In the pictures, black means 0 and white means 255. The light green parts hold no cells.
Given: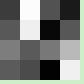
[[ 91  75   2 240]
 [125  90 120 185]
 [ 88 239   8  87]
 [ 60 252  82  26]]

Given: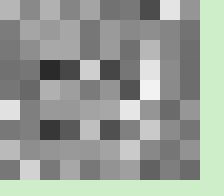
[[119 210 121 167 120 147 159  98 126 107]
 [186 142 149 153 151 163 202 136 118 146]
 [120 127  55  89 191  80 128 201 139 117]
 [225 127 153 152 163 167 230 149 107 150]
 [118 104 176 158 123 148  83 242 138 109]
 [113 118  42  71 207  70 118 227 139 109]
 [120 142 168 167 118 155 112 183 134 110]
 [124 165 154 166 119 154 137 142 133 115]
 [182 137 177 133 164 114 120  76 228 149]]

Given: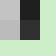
[[187  48]
 [195  31]]

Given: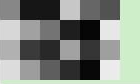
[[220 157  94  43   8 235]
 [177  58  40 162  53 159]
 [215 161 116  30   6 231]
 [135  22  22 199 102  82]]

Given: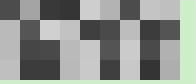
[[191  60  60 185 201  63 200  52 174]
 [186  70  73 186 200  84 203  74 177]
 [186  85 208 194  63  74 189  60  84]
 [ 76 164  57  53 206 179  76 196 191]]

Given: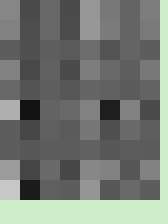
[[199  27  95  93 149  88 105  93]
 [155  69 106  71 135 130  86 130]
 [ 93  87  92  92  97  88  92  91]
 [ 93  71  95  91 119  79 106  94]
 [175  19  99 105 129  30 129  75]
 [103  84  94  87 101  97  91  99]
 [130  72  97  75 125 105  94 120]
 [ 93  80  94  90 108  84 100  93]
 [129  78 103  76 151 123 100 121]
 [134  74 103  75 150 120 100 125]]

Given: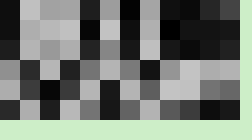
[[ 41 174  29 184 116  23  99 179  89  60  13  24]
 [173  60   7  58 181  24 180  94 195 193 115 103]
 [144  43 182  33 116 180 122  19 149 195 173 179]
 [ 29 180 153 174  35 134  23 191  23  11  21  33]
 [ 15 174 184 192   6 194  14 176   0  19  19  22]
 [ 14 192 162 164  30 157   3 165  16  10  38  68]]

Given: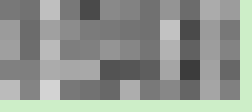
[[187 132 211 120 114 104 173 121 135 101 165 128]
 [128 127 171 167 168  83  86  94 165  60 162 103]
 [159 109 186 126 128 148 134 117 178  97 157 131]
 [155 108 160 140 123 121 116 113 194  74 155 120]
 [120 114 191 120  74 137 130 113 148 108 171 156]]
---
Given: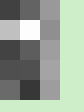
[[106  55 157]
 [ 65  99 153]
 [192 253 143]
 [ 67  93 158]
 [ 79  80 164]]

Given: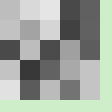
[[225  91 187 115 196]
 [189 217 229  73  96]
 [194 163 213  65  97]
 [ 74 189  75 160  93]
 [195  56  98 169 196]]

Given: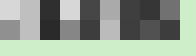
[[144 191  42 134  61 187  62  81  61]
 [215 191  47 215  70 170  63  54 113]]

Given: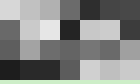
[[ 29  41  42  92 208 191 202]
 [215 193 177 107  46  69  72]
 [105 202 230  36 200 204  60]
 [ 94 163 109 100 118 106 160]]

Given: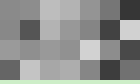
[[101 196 167 173 134  61 113]
 [138 141 189 179 148 118  54]
 [136  85 179 152 133  66 209]
 [154 143 153 145 210 141  73]]

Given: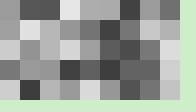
[[206  60 181 154 218 152  83 116 195]
 [155  87  85 230 173 171  66 155 112]
 [160 225 183 150 115  66 118 199 179]
 [204 147 183 214 159  92  76 120 220]
 [120 154 150  65  96  62  99  99 208]]

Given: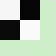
[[  9 251]
 [246   5]]

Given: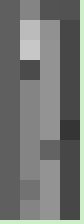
[[ 95 132 147  71]
 [ 95 132  83  82]
 [ 95 187 145  71]
 [ 95 199 147  71]
 [ 95  75 147  71]
 [ 95 132 147  71]
 [ 95 132 147  71]
 [ 95 132 147  53]
 [ 95 132  99  71]
 [ 95 132 147  71]
 [ 95 114 147  71]]

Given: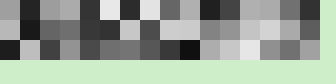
[[ 29 190  65 147  74 111 116  87  57  16 173 199 230 144 113 161]
 [159  36 157 171  52 232  44 227 102 176  32  68 176 171 113  50]
 [184  25 101 111  56  51 199  76 205 203 131 148 196 211 170  93]]
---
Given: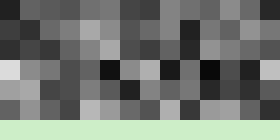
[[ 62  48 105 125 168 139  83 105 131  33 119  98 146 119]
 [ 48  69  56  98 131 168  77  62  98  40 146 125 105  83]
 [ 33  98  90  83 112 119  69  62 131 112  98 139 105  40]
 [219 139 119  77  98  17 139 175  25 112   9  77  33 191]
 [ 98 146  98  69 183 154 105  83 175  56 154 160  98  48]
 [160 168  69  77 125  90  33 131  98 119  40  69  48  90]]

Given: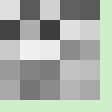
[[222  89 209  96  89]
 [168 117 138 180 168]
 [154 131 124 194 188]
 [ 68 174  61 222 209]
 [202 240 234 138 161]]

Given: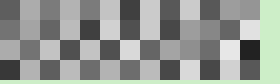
[[172 115 195  80 195  80 217 101 164 143 109 231  34]
 [115 164 101 187  64 209  80 203  72 157 135 101 225]
 [ 94 172 123 179 123 195  64 203  88 203  88 157 149]
 [ 56 179  94 187 109 179 109 187  72 217  72 209  88]]

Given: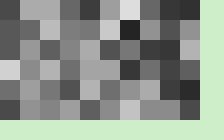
[[ 88 103 187 125 119 201  36 146  82 146]
 [209 139 179 111 164 164  55 111  67  95]
 [ 74 146 132 158  95 139 194 139 139  74]
 [ 88 152  95 132 171  82 119  61  55 179]
 [111 158 119  82 179 111 146 171  61  43]
 [ 74 171 171 103  61 158 221 103  55  49]]

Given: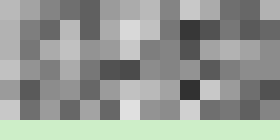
[[155  90 140 147 103 155 193 185 163  49 200 155 111  82]
 [200 111 155 103 163 103 224 147 140 208 111 119  96 132]
 [178 119 171 193 147 155 200 126 132  82 163 178 163 140]
 [178 126 103 185  96 171 216 193 119  55  82 119  90 103]
 [193 147 126 171 119  82  75 140 132 147  90 126 140 140]
 [185 163 132 111  96 155 171 185 132 200 171 111 103 178]]

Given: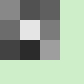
[[ 66  43 158]
 [136  81  95]
 [108 229 123]]

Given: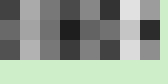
[[105 163 113  30  99 113 197  44]
 [ 66 170 120  74 135  51 225 156]
 [ 81 178 120  59 128  66 219 142]]

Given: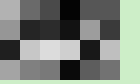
[[150  37  44  18 157  58]
 [178 106  74   4  86  86]
 [164 128 121  10  93 114]
 [ 31 199 220 207  24 191]]
